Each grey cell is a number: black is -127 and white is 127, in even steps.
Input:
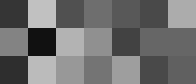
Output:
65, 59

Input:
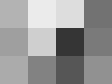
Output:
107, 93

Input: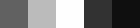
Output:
126, 59

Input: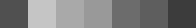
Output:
69, 41

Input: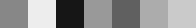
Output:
109, 74

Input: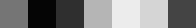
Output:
108, 85

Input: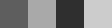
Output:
76, 41

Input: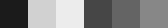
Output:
108, 81
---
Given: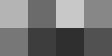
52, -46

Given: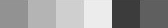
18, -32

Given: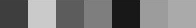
-65, 42

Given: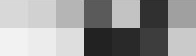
88, 74

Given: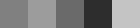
0, 68

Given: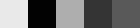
105, -38

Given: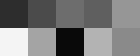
-82, 10
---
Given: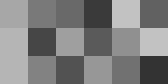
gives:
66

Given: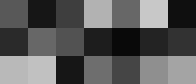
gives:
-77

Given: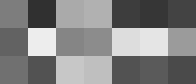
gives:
27

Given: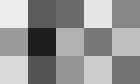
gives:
63

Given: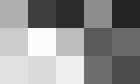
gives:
-22

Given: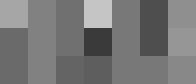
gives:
22
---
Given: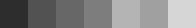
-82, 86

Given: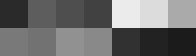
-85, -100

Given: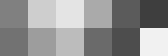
0, 113

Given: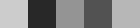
76, 55

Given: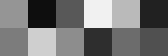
21, -47

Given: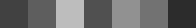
-62, -83

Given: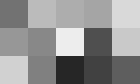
-13, -33

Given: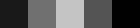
-102, -126
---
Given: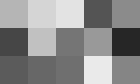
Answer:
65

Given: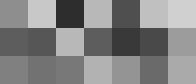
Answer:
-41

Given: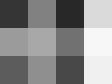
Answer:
40

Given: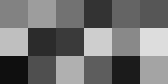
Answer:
-84

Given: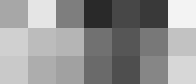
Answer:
60

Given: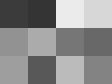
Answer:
43
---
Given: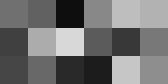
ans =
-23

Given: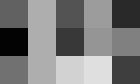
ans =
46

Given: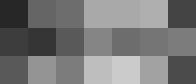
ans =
20

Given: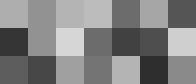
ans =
-56

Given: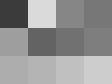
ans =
52

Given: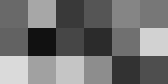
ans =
33
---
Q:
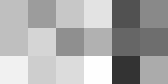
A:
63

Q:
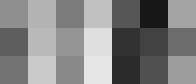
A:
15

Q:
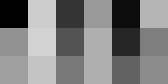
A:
-127

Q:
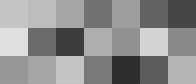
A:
69

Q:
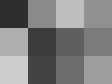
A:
-81

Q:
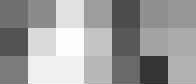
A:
-16

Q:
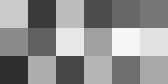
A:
74

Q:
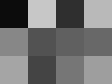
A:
-115

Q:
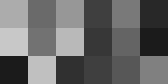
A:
44
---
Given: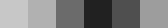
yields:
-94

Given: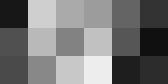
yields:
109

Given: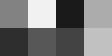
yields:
-40

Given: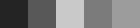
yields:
73

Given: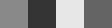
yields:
-75

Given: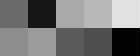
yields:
-37

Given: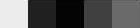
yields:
-123

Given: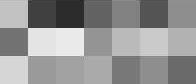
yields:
-6

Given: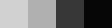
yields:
48

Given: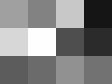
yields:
-20
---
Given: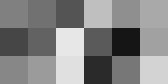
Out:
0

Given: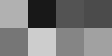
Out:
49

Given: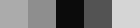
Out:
43

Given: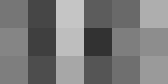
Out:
-9

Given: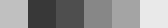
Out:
64

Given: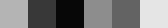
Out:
52

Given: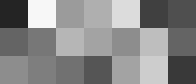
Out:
-91

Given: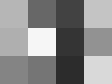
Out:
54

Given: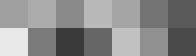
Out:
31
